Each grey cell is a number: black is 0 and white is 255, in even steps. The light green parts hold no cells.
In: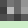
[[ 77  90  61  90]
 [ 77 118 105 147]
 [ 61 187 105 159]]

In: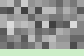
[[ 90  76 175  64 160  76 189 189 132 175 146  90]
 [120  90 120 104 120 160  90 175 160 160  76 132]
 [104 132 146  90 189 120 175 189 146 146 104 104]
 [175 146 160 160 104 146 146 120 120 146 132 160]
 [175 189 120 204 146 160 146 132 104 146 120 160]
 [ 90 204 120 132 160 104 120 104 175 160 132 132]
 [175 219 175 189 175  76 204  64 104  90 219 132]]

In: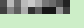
[[ 62 134  93 172  49  93  22  22 147  62]
 [ 77 186 106 186 202 172 119 106  77  34]]

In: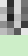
[[203  33 188 117]
 [229  46 215 117]
 [174  73 215 101]
 [143 101 203  60]
 [188 159  89 229]]

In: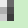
[[205  61]
 [175  77]
 [235 105]]

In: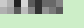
[[176 161  90 188 132  49 146 120  90]
 [202 176  33 214  90  49 104 104 132]]

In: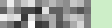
[[141 112  56 112 252  56  71 171  84 112 171 213 128]
 [ 96 171 112  71  71  41 225  96  96 141 112  84 112]
 [238 213 225  56 225 128 155 171  96 171 200 185 128]
 [155 238 155 200 225 128 155 185 155 141 200 185 128]]

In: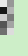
[[207 123]
 [235 151]
 [ 85 163]
 [ 24 179]
 [111 220]]
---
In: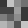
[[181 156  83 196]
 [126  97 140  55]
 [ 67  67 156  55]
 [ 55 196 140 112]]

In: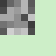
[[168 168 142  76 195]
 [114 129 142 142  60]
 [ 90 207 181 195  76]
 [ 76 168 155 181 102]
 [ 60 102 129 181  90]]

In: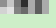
[[210 226 130 106 170  93 170]
 [144 198 118  46 170  93 170]]

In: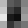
[[230  26  14 158]
 [202  65  40 144]
 [186  91  77 129]
 [171  53  91 116]]

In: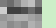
[[205  64  64  78 108  78]
 [163 139 151 139 177 163]
 [151 163 177 177 163 151]
 [123 108 139 177 191 123]]

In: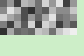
[[211 167 139  77 151 102 167 226 114 127 151]
 [139 226 183  77  48 114  90 183 139 139 198]
 [127  63 167  90 211  63 211 183  63 127  90]
 [102 151  63 183 167 114 211 151 226  63 151]
 [ 48 167 102 114 102 198 183 114 198 226 239]]

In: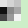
[[227 212 196]
 [ 70 153 243]
 [ 16 137 167]]
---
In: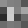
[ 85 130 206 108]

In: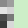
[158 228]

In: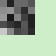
[ 86  45 132  53 200]

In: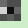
[77 15 79]

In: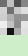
[133 201 176 239]

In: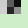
[15 38]

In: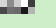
[61 25]

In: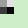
[226  60]

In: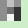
[145 113 142]
